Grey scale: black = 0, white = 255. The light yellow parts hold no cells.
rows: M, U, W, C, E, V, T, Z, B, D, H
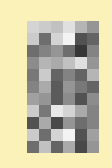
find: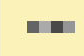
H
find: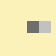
H
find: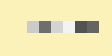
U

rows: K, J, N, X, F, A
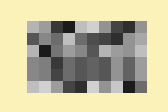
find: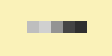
K
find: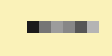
N
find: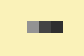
K

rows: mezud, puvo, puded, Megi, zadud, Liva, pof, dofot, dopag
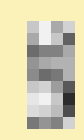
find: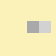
mezud
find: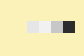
pof
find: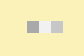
puvo
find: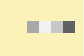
puvo
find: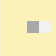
puvo
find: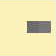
zadud

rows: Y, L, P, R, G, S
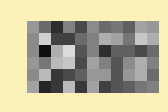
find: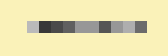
G
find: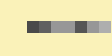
G
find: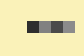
Y
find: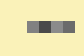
Y
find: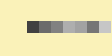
L

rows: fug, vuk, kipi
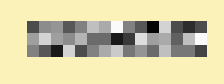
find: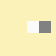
fug
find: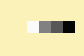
fug
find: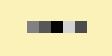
fug
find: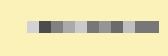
kipi
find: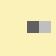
vuk

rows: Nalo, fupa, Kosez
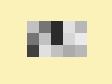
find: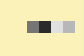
Nalo
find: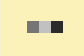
fupa
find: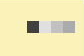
Kosez

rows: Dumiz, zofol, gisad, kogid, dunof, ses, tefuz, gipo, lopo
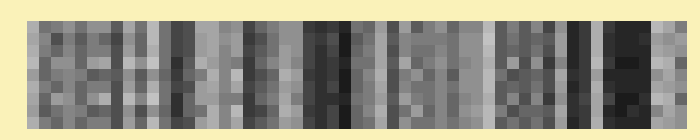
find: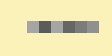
kogid
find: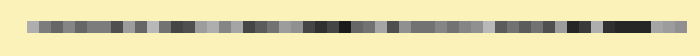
lopo
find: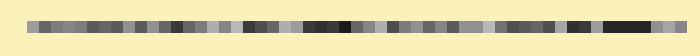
dunof

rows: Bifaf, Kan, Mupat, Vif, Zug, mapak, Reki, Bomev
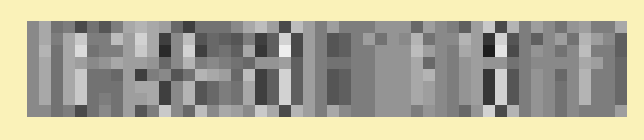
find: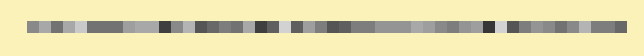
mapak
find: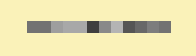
mapak
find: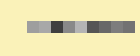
Reki
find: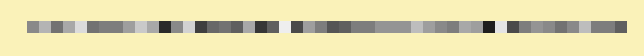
Mupat
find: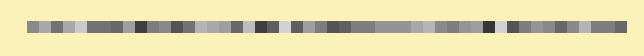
Zug
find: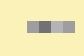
Kan

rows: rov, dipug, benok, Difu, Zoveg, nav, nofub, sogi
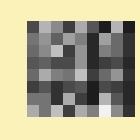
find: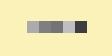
Zoveg
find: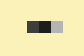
nofub
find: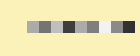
sogi
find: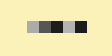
rov

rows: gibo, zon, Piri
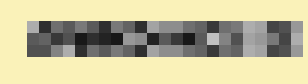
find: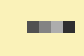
Piri
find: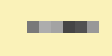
gibo
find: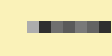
Piri
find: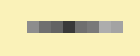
gibo
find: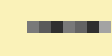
gibo
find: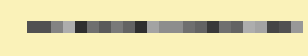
Piri
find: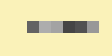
Piri

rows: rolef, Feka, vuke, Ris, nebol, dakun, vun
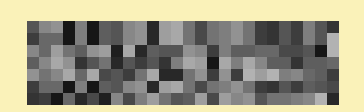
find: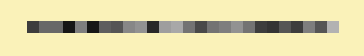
Feka
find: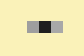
vuke
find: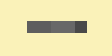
vuke

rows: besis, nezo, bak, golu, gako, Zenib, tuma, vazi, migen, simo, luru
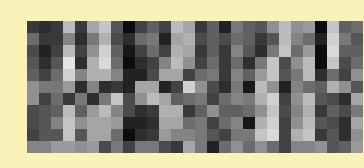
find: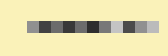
golu
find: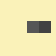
simo
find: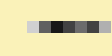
bak
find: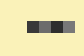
golu
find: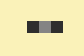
Zenib
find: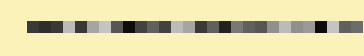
besis
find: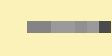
luru

